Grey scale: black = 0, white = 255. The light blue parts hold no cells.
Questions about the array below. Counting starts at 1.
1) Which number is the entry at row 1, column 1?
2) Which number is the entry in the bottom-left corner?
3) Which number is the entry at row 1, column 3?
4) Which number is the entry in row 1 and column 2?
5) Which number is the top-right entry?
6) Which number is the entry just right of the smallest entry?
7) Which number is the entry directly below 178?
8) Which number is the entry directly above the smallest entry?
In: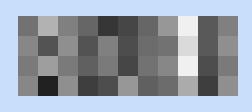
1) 114
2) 135
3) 128
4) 178
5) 128
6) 143
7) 83
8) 158

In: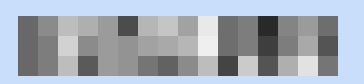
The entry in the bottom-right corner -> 117
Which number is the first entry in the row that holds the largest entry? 104
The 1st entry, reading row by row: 104
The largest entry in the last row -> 226
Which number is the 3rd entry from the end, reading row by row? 175
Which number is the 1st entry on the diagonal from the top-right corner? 110
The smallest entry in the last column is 84
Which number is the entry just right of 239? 110
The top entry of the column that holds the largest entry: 233
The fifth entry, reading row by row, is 155
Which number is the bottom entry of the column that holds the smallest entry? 84
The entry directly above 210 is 189
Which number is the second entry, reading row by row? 139
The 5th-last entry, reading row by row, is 203

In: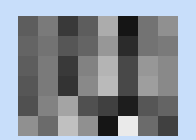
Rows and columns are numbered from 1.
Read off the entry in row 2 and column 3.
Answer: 86
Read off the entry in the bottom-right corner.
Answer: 64
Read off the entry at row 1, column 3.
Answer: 57
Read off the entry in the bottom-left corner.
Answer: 144
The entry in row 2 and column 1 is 100
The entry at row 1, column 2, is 122
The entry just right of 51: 137
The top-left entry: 93
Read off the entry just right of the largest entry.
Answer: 107
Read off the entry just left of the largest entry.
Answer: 21
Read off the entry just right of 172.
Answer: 21
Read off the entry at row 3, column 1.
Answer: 93
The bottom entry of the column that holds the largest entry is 234

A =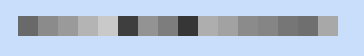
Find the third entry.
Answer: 154
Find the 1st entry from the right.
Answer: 168
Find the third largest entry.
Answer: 174
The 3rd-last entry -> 118
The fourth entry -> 180

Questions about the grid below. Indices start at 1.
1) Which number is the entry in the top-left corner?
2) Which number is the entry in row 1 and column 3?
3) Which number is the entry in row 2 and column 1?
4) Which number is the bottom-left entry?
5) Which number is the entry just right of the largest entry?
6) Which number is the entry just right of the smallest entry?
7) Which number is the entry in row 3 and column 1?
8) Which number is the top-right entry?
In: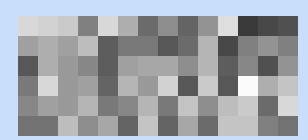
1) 216
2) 202
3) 160
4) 114
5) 174
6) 72
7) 87
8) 80

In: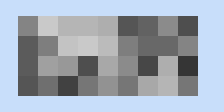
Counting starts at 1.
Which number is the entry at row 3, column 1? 91
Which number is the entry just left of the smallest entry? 174
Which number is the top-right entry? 78
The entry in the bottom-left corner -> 85
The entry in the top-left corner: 132
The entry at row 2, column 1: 91
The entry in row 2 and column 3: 195
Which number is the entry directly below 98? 104
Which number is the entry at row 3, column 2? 160
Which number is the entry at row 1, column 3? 181
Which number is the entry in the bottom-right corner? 118
